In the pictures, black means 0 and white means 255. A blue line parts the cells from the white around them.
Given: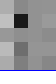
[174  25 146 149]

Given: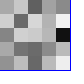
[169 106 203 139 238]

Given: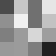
[ 75 240 215  32]

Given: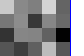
[201 141 132 188]

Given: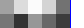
[161  51]

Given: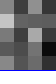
[134  99 169  11]

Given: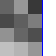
[100  95  78]

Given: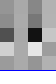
[149 171  18 157]

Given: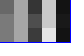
[104 166  59]
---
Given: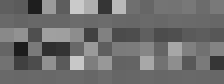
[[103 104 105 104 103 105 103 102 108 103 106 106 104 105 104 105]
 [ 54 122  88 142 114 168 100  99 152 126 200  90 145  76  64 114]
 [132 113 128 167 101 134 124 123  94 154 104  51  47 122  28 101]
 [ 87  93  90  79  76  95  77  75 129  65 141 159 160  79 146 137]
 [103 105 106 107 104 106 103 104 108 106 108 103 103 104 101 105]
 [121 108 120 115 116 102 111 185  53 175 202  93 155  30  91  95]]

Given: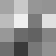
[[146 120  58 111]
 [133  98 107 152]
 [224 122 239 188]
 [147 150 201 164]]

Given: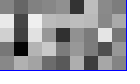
[[132 167  61 174  89 108 163 177 136]
 [151  79 124 152 124 201 180   4 119]
 [119 229 123 145  48 151 225  64 208]
 [170 136 185 189 182 187 239  70 233]
 [125 138 189  51 144 135 129 102 132]]

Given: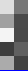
[[ 66 171]
 [ 96  61]
 [ 73 244]
 [ 74 160]
 [119 222]]

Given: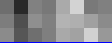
[[152 209 162 169 127 111  86 139]
 [139 160 175 179 128 143  79 125]
 [128 121 211 170 120 129  41 110]]

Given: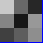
[[142  94  64]
 [152  23 133]
 [ 39 104 201]]

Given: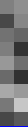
[[ 90  71]
 [198 120]
 [153 168]
 [ 49 106]
 [110 152]
 [ 51 126]
 [101 114]
 [134  72]
 [143 128]]

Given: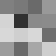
[[206 167 106 156]
 [109 216 207 216]
 [139 138  48 212]
 [153 106 121 128]]

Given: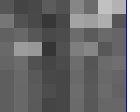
[[103 103  88 106  71  69  90 104  94]
 [ 99 107  89 108  71  77  91 104  94]
 [101 105  87 105  71  72  89 105  94]
 [111 107  85 109  75  69  81 109 101]
 [101  88 134 126  81  53 152 156 105]
 [101 106  91 108  76  73  87 104  97]
 [ 85 174 159 163  71  55  73  82 118]
 [178 193 107 134  82  92  72  68  86]]
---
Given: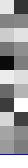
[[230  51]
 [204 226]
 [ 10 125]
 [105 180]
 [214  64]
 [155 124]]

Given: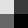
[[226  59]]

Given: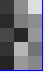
[[ 57 141 222]
 [ 72  38 150]
 [ 35 152 135]]

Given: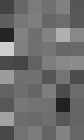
[[ 67 103 123 113 129  86]
 [ 36 130 111 130 176 136]
 [ 73  69  98 125 136 140]
 [ 98 110 101 126  76 107]
 [161 108 106 111  87 100]]

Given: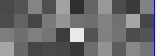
[[ 73  84 132  80 162  47 100 152  76  58 130]
 [125 111 127 116  60 233  83 129 115  77  84]]

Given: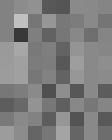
[[130 140 145  88  85 138 137 133]
 [130  56 127  98 119 136 111 133]
 [155 160 124 125  88 158 137 142]
 [119 125 138  80 142  87 137  92]
 [121 137 130  93 150  83 137  89]]

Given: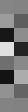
[[133 131]
 [ 23 141]
 [111 137]
 [146 100]]

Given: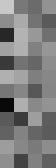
[[200 120 107 146]
 [ 39 179 152 112]
 [ 57 115 102 141]
 [118 134  87 133]
 [ 90  59 158  93]
 [157 135 122 141]]

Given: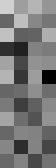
[[208 158 181 149]
 [193  96  99 174]
 [163  72 146 142]
 [102 108 143 109]
 [165 110  83 147]
 [134  45 131  70]]
